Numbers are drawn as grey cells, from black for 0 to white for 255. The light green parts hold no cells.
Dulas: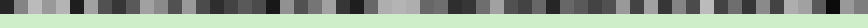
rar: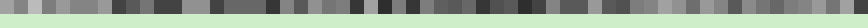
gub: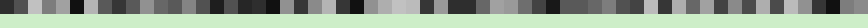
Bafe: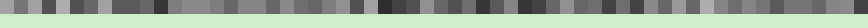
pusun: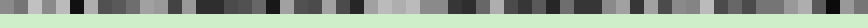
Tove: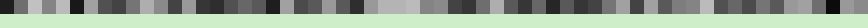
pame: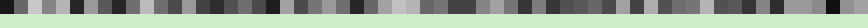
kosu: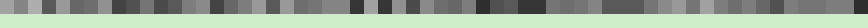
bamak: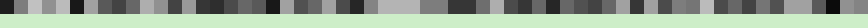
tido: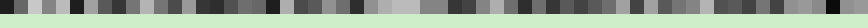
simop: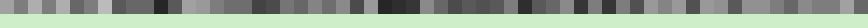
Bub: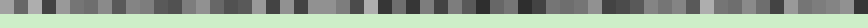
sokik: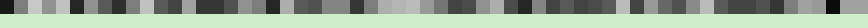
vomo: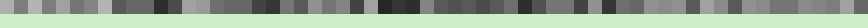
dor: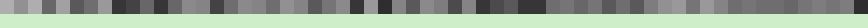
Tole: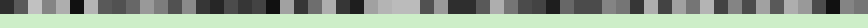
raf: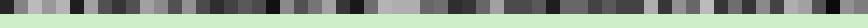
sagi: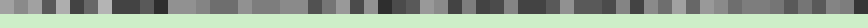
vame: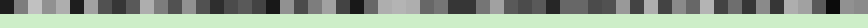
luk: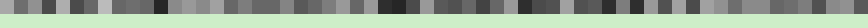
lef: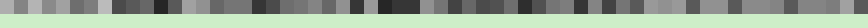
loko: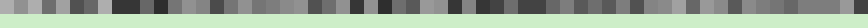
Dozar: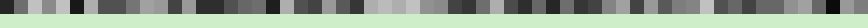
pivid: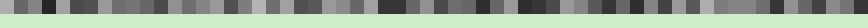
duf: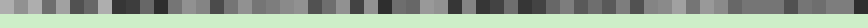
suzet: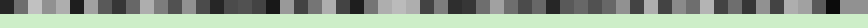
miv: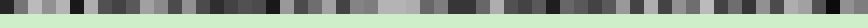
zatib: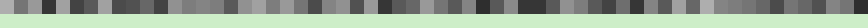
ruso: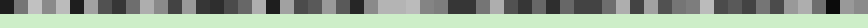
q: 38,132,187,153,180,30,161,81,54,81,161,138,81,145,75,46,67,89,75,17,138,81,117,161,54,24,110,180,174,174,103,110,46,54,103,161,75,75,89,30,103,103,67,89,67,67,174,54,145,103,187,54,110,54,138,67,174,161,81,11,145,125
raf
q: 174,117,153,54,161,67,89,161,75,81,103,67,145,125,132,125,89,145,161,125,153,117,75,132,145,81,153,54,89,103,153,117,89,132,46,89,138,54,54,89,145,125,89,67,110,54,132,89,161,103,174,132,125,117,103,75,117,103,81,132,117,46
zatib
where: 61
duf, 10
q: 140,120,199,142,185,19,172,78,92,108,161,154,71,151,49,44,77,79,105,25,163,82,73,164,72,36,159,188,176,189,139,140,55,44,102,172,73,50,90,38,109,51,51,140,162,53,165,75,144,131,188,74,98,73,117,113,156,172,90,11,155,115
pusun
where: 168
luk, 1
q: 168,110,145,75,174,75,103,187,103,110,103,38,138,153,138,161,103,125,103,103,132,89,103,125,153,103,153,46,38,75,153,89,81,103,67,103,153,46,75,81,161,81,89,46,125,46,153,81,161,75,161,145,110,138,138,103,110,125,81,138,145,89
luk
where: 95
rar, 32

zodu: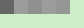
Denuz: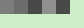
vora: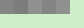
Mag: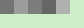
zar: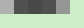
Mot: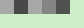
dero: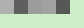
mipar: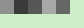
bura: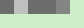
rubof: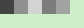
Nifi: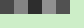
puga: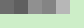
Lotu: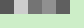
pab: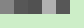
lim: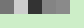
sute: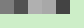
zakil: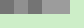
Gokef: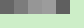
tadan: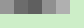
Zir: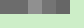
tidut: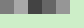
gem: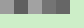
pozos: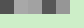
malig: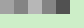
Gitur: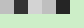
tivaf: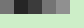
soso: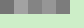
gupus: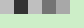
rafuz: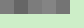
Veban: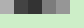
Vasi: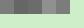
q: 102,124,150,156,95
Gokef
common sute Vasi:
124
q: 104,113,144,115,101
Zir
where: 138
lim, 5

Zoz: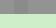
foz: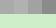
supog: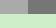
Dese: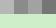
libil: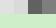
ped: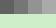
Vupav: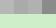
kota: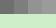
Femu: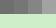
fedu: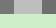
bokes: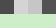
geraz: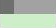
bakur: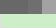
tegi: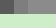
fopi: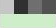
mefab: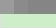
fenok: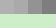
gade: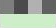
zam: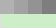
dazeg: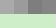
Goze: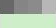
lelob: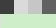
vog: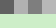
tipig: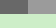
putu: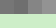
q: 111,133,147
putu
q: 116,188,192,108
fedu

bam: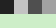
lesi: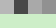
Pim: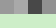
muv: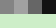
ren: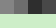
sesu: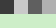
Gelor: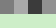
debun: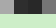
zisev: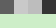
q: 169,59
Gelor
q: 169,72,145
Pim
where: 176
sesu, 4
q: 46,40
debun
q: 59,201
sesu

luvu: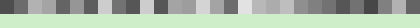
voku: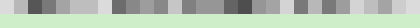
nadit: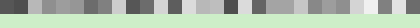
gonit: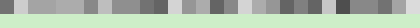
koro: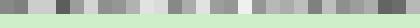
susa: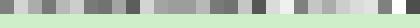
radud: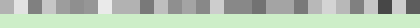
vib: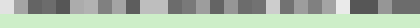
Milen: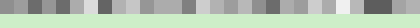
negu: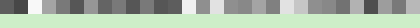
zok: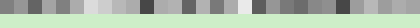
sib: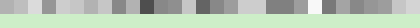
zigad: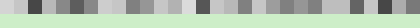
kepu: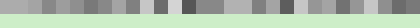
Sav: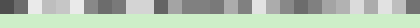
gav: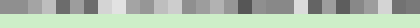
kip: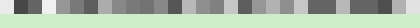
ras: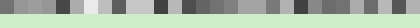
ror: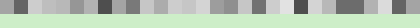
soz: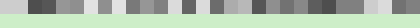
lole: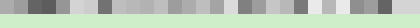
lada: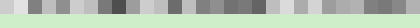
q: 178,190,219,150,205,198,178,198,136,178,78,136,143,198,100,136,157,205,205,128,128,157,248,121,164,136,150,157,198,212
sib
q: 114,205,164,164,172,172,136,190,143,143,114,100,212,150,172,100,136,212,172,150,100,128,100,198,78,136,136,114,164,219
gonit
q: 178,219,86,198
zigad

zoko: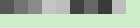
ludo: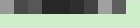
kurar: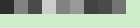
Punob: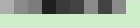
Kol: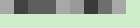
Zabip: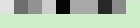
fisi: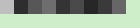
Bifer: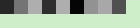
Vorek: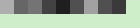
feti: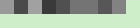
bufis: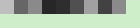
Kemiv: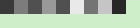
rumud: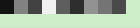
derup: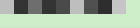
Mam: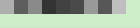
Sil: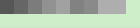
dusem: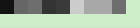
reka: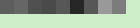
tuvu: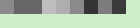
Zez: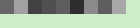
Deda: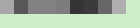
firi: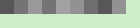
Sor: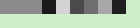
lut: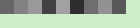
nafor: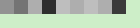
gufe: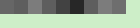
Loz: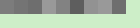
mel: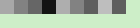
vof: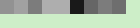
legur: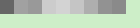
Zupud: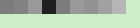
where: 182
Zupud, 9
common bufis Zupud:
161

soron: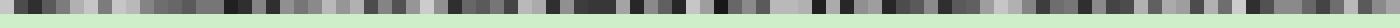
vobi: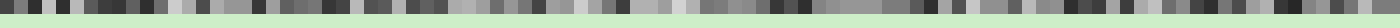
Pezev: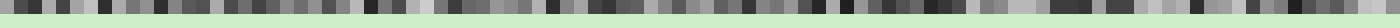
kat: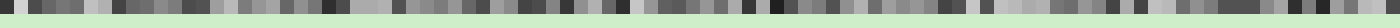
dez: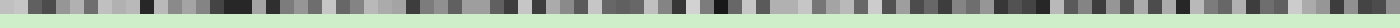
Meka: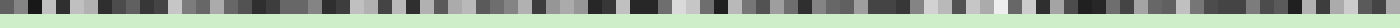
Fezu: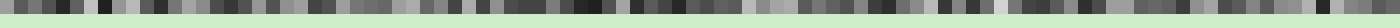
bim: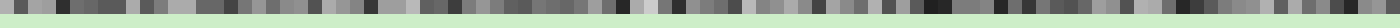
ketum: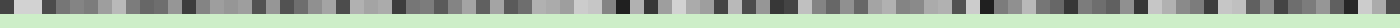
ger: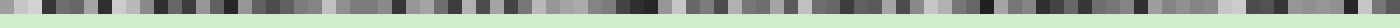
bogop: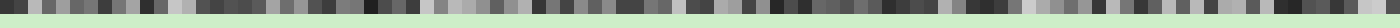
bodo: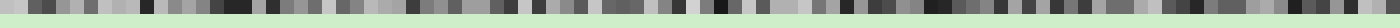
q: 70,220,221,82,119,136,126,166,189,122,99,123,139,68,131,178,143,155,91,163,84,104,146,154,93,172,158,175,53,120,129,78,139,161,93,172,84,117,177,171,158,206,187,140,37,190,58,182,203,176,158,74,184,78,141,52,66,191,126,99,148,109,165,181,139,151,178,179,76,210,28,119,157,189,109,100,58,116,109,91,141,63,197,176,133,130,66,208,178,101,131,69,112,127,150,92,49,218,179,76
ketum
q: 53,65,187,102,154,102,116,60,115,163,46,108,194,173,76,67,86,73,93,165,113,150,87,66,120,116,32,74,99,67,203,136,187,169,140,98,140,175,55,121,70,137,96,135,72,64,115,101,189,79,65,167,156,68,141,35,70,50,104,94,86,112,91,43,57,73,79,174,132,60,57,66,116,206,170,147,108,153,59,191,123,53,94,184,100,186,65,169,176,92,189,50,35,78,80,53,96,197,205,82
bogop
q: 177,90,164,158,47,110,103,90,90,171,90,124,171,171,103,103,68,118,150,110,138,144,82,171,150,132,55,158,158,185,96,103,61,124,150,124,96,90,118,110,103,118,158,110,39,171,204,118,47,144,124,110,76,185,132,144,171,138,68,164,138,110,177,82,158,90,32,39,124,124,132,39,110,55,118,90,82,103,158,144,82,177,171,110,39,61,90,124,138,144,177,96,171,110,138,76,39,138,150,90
bim
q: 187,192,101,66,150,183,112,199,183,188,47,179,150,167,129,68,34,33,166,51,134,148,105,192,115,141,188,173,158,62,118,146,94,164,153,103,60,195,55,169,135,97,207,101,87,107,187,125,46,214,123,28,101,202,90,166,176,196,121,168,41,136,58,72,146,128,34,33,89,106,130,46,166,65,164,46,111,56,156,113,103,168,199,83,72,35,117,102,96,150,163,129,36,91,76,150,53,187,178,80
bodo
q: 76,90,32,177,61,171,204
Meka

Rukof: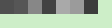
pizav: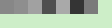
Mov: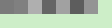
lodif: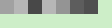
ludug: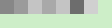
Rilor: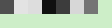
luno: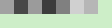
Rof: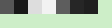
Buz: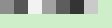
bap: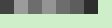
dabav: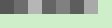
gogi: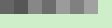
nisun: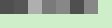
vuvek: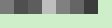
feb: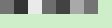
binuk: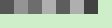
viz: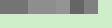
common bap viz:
148
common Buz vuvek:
93
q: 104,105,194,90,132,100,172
dabav
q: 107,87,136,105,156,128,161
gogi
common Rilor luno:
60
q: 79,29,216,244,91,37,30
Rof
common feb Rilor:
116

